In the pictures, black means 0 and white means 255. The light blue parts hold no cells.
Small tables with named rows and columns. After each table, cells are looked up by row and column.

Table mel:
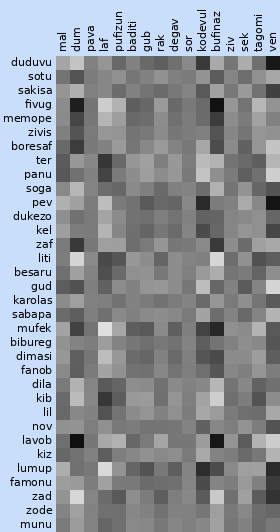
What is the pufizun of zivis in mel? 148
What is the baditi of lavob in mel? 103
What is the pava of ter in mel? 135
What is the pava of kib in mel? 135
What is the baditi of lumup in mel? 101
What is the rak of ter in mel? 127
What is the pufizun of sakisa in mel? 108
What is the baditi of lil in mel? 139
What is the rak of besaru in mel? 120
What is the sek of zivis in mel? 117
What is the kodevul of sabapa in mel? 163
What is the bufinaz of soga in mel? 177
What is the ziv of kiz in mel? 125
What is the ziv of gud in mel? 130
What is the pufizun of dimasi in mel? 151
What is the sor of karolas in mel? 131
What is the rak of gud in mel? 151
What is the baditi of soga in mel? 138
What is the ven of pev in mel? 21
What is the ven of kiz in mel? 179
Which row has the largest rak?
lavob

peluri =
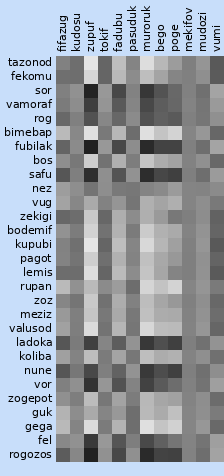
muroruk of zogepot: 184
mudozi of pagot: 145
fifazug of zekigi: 103
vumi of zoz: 104
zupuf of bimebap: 224
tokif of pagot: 111
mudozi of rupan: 149
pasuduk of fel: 126
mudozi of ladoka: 113
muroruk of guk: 185
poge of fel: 117
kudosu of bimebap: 136
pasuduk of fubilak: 141
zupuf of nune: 72
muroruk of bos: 197

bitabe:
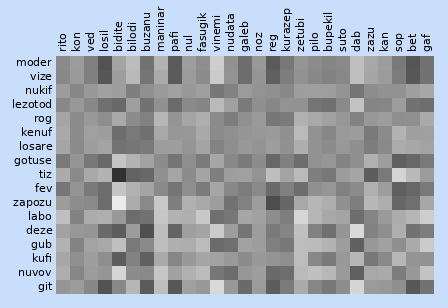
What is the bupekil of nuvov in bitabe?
184
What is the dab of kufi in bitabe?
182
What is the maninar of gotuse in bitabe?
140
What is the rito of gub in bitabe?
178
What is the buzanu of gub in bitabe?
137
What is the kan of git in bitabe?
152
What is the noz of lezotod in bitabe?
143
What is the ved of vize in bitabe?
128

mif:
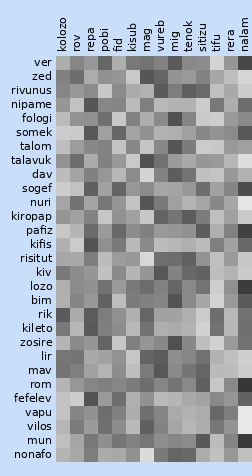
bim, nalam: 91
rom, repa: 134
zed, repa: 172
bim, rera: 154
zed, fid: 150
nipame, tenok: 178
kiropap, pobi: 198
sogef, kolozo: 205
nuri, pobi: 119
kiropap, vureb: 99
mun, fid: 117
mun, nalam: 57
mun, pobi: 143
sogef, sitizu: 110

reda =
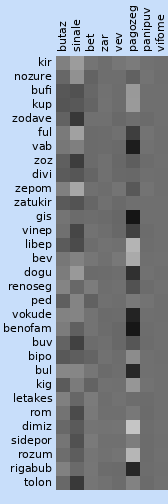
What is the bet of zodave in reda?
112
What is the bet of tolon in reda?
117
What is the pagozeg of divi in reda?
104
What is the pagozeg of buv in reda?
86
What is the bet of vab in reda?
107
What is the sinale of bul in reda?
134
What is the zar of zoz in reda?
112
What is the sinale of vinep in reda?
70
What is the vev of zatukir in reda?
106
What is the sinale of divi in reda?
86
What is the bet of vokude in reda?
115
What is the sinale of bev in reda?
130

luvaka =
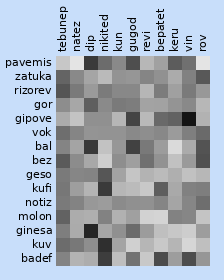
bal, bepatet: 156
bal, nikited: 194
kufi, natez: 158
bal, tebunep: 132
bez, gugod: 159
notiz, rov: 110
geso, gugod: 197
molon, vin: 134
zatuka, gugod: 150
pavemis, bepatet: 161
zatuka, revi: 133
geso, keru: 175
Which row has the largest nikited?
bez

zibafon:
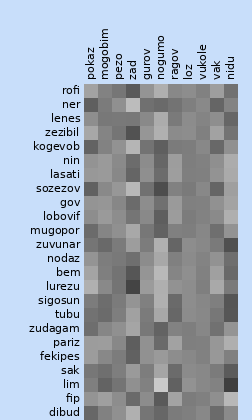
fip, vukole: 128
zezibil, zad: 82
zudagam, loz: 126
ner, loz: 127
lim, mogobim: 99
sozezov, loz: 122

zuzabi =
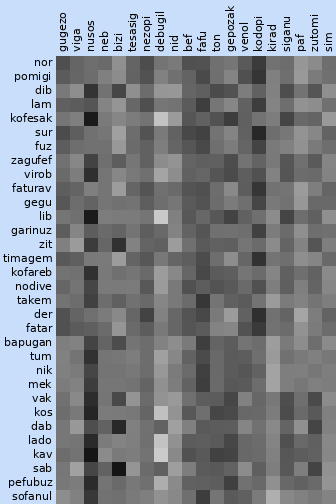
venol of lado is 104
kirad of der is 113
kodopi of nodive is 81
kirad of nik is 163
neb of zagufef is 111
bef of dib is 101
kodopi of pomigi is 53
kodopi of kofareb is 107
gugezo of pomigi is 91
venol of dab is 133
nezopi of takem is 105
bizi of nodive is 122
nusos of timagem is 121
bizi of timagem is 156
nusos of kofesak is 26
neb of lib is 125
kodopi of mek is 109
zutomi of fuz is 122
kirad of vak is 120
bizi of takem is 96

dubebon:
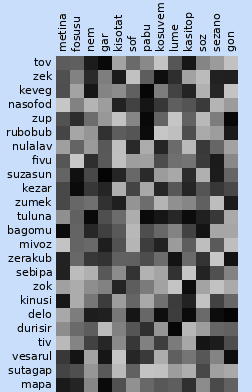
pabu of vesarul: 58
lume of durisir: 7
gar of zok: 130
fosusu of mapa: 36
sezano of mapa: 74
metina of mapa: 26
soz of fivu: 59
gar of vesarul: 22
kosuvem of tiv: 62
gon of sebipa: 131
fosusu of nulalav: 100
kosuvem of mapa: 88
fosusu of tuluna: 97
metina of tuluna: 143

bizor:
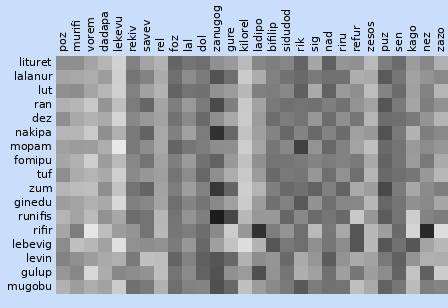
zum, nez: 139
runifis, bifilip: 153
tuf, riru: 145
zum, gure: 101
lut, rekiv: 129
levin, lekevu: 175
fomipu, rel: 162
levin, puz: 120
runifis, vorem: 187
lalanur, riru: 113
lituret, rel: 178
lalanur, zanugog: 83
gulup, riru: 159
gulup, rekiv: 140

